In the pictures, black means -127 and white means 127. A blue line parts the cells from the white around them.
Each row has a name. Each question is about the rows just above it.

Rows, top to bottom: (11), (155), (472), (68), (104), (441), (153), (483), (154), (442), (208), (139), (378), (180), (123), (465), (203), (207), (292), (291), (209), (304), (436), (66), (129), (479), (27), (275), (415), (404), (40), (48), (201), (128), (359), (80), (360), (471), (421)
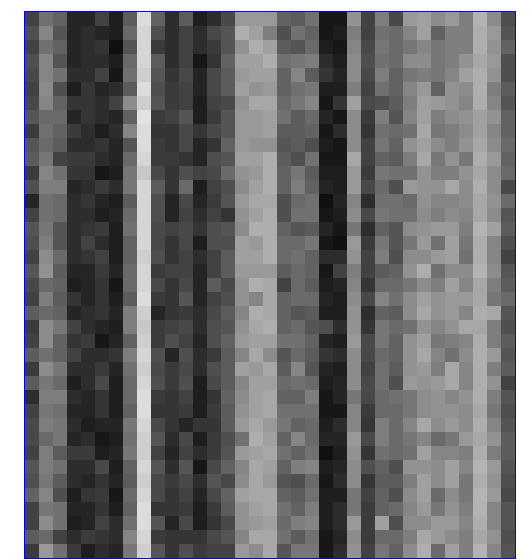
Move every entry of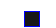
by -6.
[-110]
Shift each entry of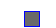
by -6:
[-27]
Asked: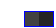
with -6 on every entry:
[-67 -96]
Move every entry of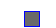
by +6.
[-15]
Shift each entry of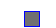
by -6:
[-20]
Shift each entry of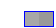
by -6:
[33 19]
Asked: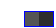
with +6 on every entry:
[-36 -76]

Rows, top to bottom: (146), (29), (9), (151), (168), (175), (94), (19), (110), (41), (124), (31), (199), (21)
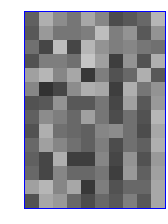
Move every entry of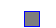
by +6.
[5]
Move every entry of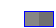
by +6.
[12 -9]
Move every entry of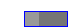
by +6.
[31 -3 -3]
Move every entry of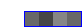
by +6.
[-17 -51  12 -17]
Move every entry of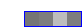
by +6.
[-3  5 67  5]
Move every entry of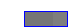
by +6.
[-3 -3  5]
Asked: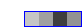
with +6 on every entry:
[ 75  38 -59  25]

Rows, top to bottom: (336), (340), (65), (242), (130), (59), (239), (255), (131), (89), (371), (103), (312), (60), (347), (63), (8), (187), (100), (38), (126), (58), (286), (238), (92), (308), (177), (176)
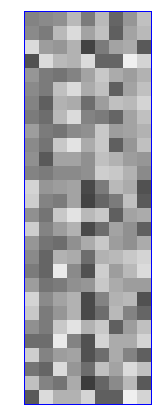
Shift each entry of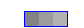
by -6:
[-3 23 44]
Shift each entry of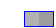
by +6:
[56 35]
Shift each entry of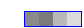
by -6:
[  4 -10  51  85]
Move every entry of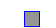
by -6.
[16]
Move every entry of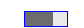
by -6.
[-24 -24 100]

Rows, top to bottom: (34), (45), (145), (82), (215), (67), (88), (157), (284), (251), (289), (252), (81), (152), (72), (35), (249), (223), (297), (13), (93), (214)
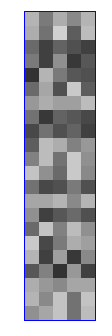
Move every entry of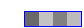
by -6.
[-27  61  -5  54]
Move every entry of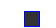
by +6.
[-71]
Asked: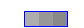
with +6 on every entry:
[51 30 15]
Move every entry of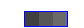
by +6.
[-57 -34 -15]
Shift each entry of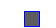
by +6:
[-28]

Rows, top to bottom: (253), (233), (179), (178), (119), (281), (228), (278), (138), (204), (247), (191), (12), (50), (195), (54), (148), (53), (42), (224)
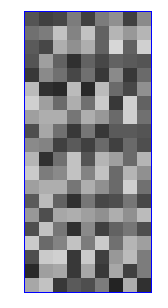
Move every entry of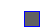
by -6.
[-35]
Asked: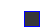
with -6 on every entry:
[-77]
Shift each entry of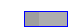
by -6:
[25 40 40]
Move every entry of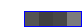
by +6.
[-37 -57 -50   3]
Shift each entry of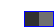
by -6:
[-85 -21]

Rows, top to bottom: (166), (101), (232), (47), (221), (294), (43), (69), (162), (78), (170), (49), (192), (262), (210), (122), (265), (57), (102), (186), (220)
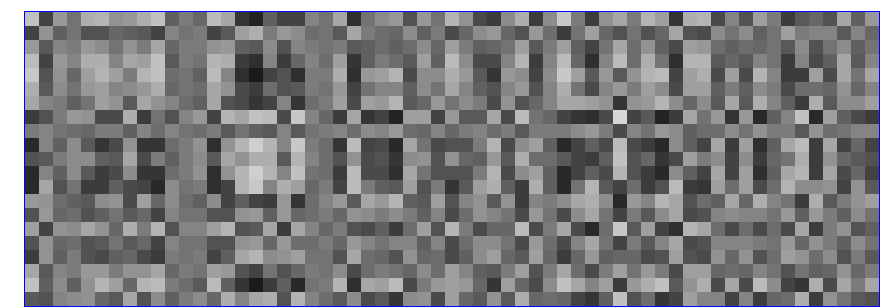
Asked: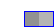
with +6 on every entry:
[24 58]
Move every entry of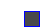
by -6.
[-59]
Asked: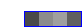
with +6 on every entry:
[-47  18  37 -25]
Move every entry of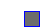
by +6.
[-12]
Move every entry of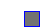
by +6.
[-6]
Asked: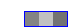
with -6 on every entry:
[ -2  59 -18]

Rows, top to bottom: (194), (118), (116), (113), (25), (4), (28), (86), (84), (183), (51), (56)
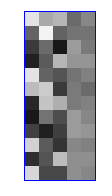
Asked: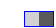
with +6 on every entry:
[ 87 -30]
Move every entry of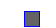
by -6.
[-34]
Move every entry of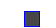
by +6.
[-50]
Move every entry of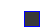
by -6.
[-75]
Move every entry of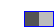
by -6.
[-49  54]

